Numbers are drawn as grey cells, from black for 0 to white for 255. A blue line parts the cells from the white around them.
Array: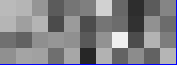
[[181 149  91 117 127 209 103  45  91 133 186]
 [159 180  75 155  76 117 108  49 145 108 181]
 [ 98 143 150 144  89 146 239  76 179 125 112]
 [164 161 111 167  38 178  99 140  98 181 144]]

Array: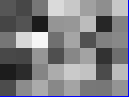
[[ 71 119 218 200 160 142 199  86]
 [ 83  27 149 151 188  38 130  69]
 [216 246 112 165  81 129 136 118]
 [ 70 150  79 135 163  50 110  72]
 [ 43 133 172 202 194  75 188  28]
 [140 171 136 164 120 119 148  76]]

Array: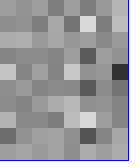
[[147 156 126 157 123 152 180 158]
 [145 127 168 116 217 124 190 142]
 [174 154 167 151 157 136 154 172]
 [140 140 133 156  92 158 146 132]
 [132 159 131 198 144 151  48 195]
 [155 134 139 137  89 140 114 142]
 [131 154 171 184 143 147 131 140]
 [137 136 125 186 215 156 132 178]
 [145 160 163 143  84 134 165 109]
 [164 154 163 141 171 156 171 156]]

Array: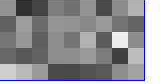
[[ 49  68 126 113 147  74 140 179 147]
 [156 107 149 147 136 155 115 100  97]
 [151  94 141 116 177  92 236 140 117]
 [ 87  98 141 142 155 123  64 190 102]
 [185 154  73  72  82  89 141 162 206]]

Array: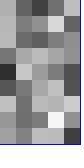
[[ 99  65 112 190 176]
 [125 145 216  99 183]
 [107  95 126 143 185]
 [169 187 166 145 118]
 [199 156 124  80  47]
 [121 168 192  82  86]
 [112 186 180 204 192]
 [111 124 246 145 151]
 [130 189 187  63 161]]

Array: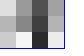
[[154  81 162 223]
 [135  63 180 182]
 [245  43 236 204]]

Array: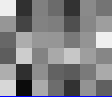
[[ 48 128 107  50 138 116 238]
 [ 68 130 126  79 135 158 150]
 [173 151 150 121 148 239 103]
 [205 131 169 199 158 134  93]
 [ 47 143  98  91 122 170 174]
 [ 11 170 109  50 147  96 215]]

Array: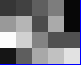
[[ 65  95 125   7  54]
 [181  76 170   7 153]
 [209 131  80  80 252]
 [ 94 168 193 226  21]]

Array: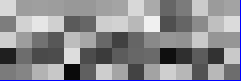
[[157 159 157 152 152 160 164 216 170 102 123 203 155 163 217]
 [210 230 208  90 102 206 210 184 240  79 101 139 191 219 125]
 [157 114  87 189 167 104  65 101 137 150 146 201 149 150 206]
 [109  74  76 221  76  59  92 103 106  15  47  92  50 201  31]
 [133 179 200  10  96 206 165  67 163 207 183  82 184 109 123]]
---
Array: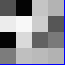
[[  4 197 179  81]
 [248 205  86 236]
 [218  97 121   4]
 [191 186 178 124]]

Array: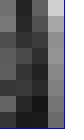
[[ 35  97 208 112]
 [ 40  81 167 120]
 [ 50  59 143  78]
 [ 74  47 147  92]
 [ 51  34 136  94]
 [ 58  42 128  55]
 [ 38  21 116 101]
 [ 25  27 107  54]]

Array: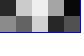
[[203 238 166   8  40]
 [ 98 210  38  81 140]]

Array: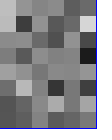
[[148 133 139  93 106 190]
 [ 61 146  88 105 214 187]
 [141 106  80 146  73 139]
 [ 89 141 129 132  27 125]
 [145 119 137 135 149 160]
 [184 130  53 120  63 110]
 [100 137 171 120 165  84]
 [ 94 131  91 101 121  85]]

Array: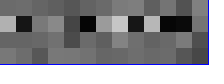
[[109 101  95  86  99 106 123 126  95 116  82 128 107]
 [ 21 121 137  69   5 155 198  22 183   6  10 116 177]
 [101 104 113  75 107  95 131 111  99 105 123  79 101]
 [109  87 120 119 114 102 104 110 105 107  86  71 120]]

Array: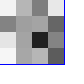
[[182 126 232 243]
 [159 164 102 131]
 [164  32 132 229]
 [167 182  92 246]]

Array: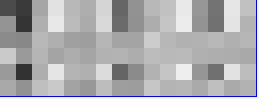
[[ 58 166 226 184 174 213 102 146 184 193 233 151 115 230 193  75]
 [ 52 175 232 187 171 217 107 145 173 197 236 147 113 228 179 148]
 [136 184 175 160 158 182 164 164 204 183 177 178 184 176 182 139]
 [154 181 164 173 165 178 179 173 188 185 186 176 174 173 169 202]
 [ 50 174 229 180 176 220 101 139 178 197 238 150 112 226 189 154]
 [146 191 201 163 152 189 158 157 198 180 182 170 191 170 178 169]]

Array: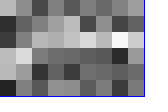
[[141  73 127  87 125 105 131 157 186]
 [ 99 127 159 188  72 142  68  99  47]
 [127 183 174 194 217 186 248 205  60]
 [220 123 109 105  93  87  44 153 188]
 [155  51  99  60 111 104  93 107 185]
 [127  88 144 140  91 123  61 121  35]]
